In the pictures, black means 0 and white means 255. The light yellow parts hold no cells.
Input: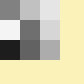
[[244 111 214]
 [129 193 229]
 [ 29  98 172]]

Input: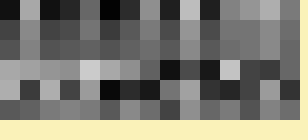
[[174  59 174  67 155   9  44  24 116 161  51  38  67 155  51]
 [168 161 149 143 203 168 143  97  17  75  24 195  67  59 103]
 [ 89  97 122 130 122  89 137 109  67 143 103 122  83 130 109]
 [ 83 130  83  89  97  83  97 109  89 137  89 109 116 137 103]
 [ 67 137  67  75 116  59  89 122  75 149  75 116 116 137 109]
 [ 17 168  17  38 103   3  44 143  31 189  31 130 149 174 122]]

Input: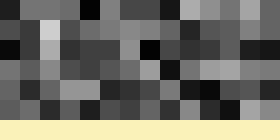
[[116  92 136  77  64  85 108 157  16 116 157 164 128 122]
 [100  43 100 149 149  37  50  71 122  22   9  77  85  37]
 [ 92 108  43  92  30  77  64 100  50 136  43  16 164 136]
 [ 77  58 206  77 108 122 136 128 100  37  85  92 128 100]
 [ 30 116 116 108   3 128  71  71  22 172 143 116 164 100]
 [  9  58 172  50  64  64 143   3  71  50  58  92  30  22]]

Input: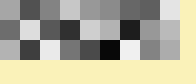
[[179  62 234 117  74   8 240 131 172]
 [166  81 131 199 152 139 103  95 228]
 [109 221  88  48 207 179  29 152 186]]

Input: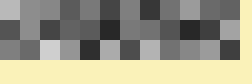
[[185 141 135  91 121  69 127  55 114 155 106  98]
 [127 106 207 149  47 171  77 179 114 135 155  63]
 [ 84 141  69  98  91  40 121 114  84  40  63 163]]

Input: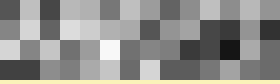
[[213 133 197 113 156 248 113 133 126  58  71  21 170 107]
 [133 213  99 220 205 177 170  85 148 163  71  58 148  50]
 [ 85 191  71 184 177 119 191 156  99 141 191 141 184 148]
 [ 65  65 141 126 170 197 107 213  92  92 119 163 119 107]]

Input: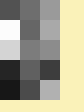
[[252 102 169]
 [212 124 140]
 [ 82 110 154]
 [ 37  96  61]
 [ 23  75 177]]
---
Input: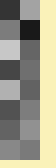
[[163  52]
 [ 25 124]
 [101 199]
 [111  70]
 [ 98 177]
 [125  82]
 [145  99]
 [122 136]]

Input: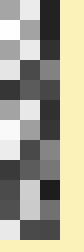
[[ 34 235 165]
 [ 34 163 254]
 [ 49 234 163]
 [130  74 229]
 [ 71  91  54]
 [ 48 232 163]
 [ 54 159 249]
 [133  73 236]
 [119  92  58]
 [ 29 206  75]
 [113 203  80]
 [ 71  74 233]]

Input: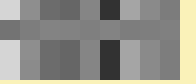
[[124 138 165  50 133 102 108 142 213]
 [128 126 125 131 127 130 131 125 115]
 [125 138 165  50 133 102 108 142 213]
 [125 138 165  50 133 102 108 139 213]]

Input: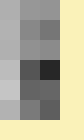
[[148 151 175]
 [118 136 178]
 [139 145 176]
 [ 39  85 188]
 [102 100 197]
 [ 94 122 178]]

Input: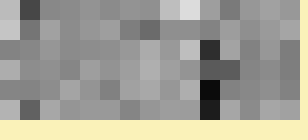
[[152 161 151 122 158 220 190 144 147 139 147 139 136  71 187]
 [165 154 143 157 131 143 143 107 126 158 150 140 161 117 197]
 [125 151 130 163  46 190 153 171 152 143 141 139 150 135 131]
 [126 139 133  92  90 148 159 175 158 147 158 134 144 141 173]
 [130 143 136 130  11 174 151 168 161 129 148 164 141 132 133]
 [161 166 139 166  28 156 157 150 133 153 153 149 167  97 179]]

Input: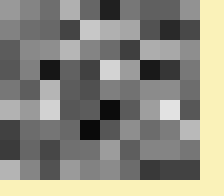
[[146  96  96 119  32 102 176 110 132 153]
 [ 72  41  82 166 176 199  68 104 110 130]
 [142 168 173  63 108 132 182 142 137  92]
 [120  54  25 156 211  65  97  22 128  87]
 [109 140 139 114 127  80  92 181  94 119]
 [ 87 226 158  91  12  92  87 210 154 178]
 [185 124 108 142  86  10 105 117 108  65]
 [118 132 132  94 156 113 112  71 102  59]
 [ 66  66  57 108 139 130 154  82 133 180]]
